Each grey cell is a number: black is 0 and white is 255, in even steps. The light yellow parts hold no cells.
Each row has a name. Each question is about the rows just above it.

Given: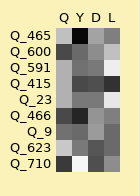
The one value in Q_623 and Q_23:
[121]
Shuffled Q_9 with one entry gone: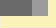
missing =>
[113]
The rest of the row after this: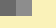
[192]
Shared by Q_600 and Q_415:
[73]
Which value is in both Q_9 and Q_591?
[113]
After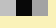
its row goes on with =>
[127]

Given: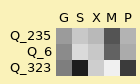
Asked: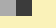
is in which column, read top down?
P
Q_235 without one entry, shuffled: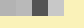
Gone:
[155]
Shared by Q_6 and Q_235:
[200]
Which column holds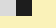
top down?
S

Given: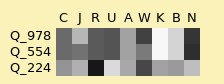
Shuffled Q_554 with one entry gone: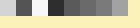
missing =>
[114]
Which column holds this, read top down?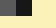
R
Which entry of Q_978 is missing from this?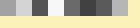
[53]

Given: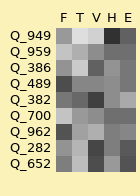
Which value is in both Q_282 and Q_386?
[147]
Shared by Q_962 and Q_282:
[126]

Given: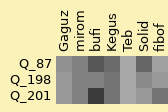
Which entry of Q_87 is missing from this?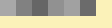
[87]
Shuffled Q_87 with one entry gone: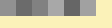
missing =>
[87]
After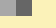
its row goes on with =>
[161]
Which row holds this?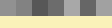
Q_87
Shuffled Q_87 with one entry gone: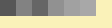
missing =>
[108]

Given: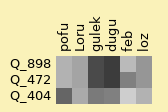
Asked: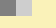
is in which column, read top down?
feb
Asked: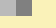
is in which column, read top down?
feb
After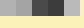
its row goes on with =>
[150]
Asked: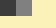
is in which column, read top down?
dugu

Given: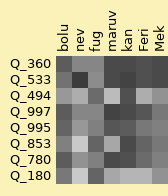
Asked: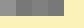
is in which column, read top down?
Mek
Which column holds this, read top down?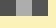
Feri
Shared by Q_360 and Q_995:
[92]
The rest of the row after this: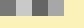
[181 181 146]
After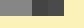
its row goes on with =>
[ 86 120]
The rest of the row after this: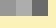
[187  80 173 146]
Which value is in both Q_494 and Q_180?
[146]

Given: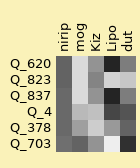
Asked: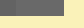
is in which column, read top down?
nirip
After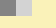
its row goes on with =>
[199]
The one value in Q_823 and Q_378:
[99]

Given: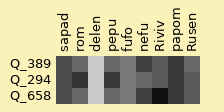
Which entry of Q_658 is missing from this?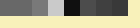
[90]
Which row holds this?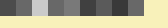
Q_389

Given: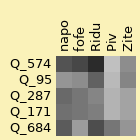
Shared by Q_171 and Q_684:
[118]
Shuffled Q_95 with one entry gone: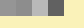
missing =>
[133]
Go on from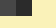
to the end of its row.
[192 141]
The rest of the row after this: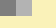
[163]
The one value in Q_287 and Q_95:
[133]

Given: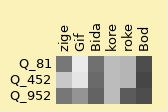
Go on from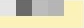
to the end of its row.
[70]
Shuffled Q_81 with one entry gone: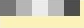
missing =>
[112]
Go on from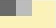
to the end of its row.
[181  70]
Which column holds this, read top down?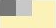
zige
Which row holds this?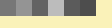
Q_952

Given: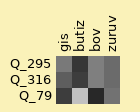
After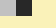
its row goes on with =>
[114]
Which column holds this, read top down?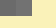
zuruv
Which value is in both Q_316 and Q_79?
[61]
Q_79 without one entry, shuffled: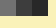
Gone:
[193]

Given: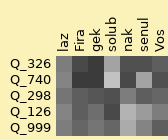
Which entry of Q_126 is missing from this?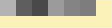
[110]
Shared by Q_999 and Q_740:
[132]
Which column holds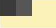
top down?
gek
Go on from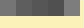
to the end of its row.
[ 94 102]
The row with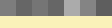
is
Q_999
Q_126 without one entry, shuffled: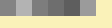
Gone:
[73]
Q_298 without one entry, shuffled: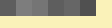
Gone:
[86]

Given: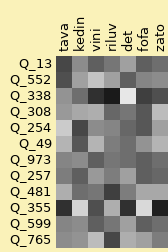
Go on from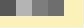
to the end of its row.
[147 180]
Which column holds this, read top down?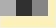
tava
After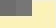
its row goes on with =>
[ 63 125 168 168]
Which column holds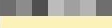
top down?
zato

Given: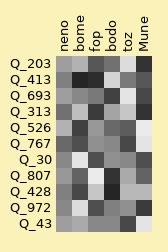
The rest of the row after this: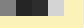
[121  87]
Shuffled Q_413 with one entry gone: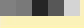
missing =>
[45]
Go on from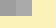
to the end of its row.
[136 136  72 228]

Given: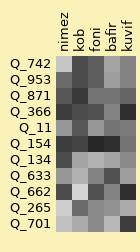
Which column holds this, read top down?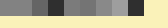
kuvif
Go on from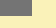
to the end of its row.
[101]
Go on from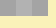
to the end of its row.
[137]
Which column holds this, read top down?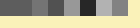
foni
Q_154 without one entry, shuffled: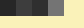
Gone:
[68]
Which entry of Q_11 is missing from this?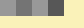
[123]
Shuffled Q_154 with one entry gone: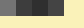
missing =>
[39]

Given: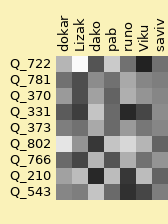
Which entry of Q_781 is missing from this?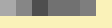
[140]
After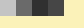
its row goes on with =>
[126]
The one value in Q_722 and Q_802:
[181]
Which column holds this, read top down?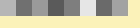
dokar
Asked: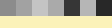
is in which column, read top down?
dako
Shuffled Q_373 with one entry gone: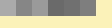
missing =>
[119]

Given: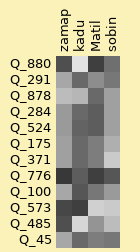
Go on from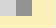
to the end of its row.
[188]
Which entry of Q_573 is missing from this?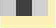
[71]
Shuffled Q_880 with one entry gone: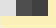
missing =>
[111]
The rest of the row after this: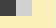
[202]
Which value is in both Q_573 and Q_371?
[202]

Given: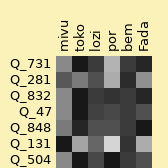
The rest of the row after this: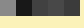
[80]
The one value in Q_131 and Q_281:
[172]
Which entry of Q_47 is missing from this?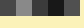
[65]
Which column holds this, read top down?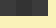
bem
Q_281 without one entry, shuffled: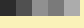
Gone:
[88]

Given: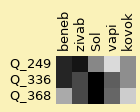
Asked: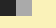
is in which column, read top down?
beneb
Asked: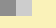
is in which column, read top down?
kovok
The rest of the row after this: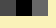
[205]

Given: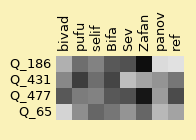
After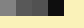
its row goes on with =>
[219 225]
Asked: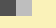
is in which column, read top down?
Sev

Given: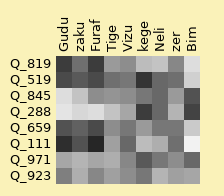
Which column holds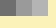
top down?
zer
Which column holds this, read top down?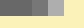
Neli
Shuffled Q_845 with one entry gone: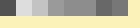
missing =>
[148]
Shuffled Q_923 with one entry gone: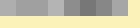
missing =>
[127]
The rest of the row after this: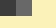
[180  67]

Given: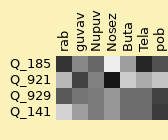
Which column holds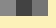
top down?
guvav
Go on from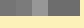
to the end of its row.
[66]

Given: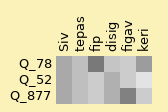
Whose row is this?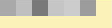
Q_78
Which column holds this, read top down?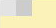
keri

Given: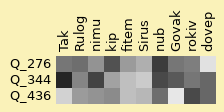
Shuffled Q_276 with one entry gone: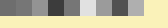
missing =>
[126]
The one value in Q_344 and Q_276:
[118]
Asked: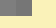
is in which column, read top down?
rokiv
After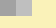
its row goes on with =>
[203  73  89 118 103]

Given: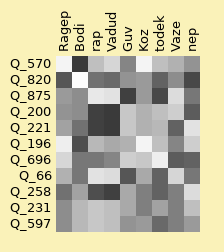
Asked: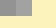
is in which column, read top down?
Ragep
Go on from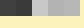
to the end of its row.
[ 98 226]
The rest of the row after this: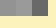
[127 154]
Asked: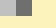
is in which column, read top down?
rap

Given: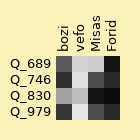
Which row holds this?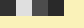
Q_746
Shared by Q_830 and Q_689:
[21]
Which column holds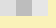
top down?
vefo
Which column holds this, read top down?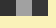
bozi
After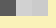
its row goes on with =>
[21]
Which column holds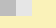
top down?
vefo

